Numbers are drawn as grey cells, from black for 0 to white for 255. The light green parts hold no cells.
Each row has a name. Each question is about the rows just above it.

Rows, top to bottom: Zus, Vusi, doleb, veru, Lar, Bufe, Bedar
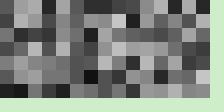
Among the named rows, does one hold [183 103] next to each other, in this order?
yes
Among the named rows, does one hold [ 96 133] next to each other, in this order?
yes
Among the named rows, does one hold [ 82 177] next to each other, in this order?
yes

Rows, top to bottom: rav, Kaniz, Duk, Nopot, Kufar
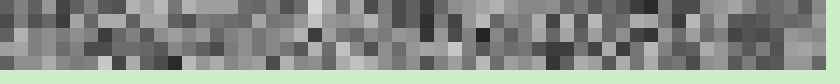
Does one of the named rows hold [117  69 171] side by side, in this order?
yes
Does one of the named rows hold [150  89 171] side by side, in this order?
no

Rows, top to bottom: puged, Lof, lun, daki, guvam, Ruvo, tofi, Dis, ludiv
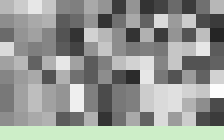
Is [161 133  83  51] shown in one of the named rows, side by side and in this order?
yes
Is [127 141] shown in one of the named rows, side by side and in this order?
no
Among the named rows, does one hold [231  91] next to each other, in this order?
yes
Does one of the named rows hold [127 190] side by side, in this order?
yes
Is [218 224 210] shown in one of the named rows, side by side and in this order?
yes
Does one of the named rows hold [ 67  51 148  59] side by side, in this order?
no
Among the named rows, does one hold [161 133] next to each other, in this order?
yes

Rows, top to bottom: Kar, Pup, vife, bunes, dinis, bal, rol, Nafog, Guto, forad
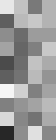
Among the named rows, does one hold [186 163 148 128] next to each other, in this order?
no
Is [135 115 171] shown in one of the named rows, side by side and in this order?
yes
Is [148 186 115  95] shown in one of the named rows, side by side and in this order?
no

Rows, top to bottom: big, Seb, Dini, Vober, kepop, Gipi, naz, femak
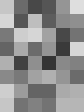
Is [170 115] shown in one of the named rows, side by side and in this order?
no
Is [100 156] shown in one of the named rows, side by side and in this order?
no
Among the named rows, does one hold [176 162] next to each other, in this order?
no
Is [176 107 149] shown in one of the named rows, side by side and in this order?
no

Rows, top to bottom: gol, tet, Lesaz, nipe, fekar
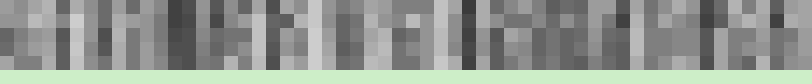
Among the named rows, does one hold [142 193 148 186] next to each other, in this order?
no
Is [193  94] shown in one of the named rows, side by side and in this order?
yes
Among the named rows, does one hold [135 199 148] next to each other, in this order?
no

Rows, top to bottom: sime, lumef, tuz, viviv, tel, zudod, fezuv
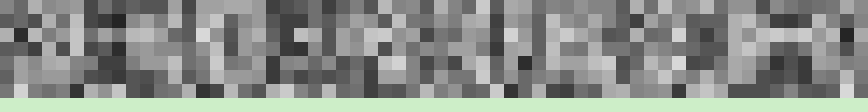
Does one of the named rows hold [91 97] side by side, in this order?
yes
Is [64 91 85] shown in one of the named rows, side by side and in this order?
yes

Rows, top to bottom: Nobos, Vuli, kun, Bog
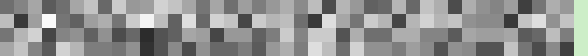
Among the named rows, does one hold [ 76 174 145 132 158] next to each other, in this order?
yes
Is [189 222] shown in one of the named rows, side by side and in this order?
no
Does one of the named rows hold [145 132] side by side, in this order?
yes
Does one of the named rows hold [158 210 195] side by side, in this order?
yes

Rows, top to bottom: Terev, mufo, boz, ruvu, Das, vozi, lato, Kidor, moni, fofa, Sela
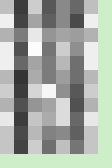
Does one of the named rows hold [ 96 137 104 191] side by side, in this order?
no
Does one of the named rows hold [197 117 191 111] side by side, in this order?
no
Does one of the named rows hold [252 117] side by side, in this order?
yes
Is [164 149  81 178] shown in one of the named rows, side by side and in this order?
no
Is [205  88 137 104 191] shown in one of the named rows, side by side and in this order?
yes
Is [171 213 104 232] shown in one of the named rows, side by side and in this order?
no

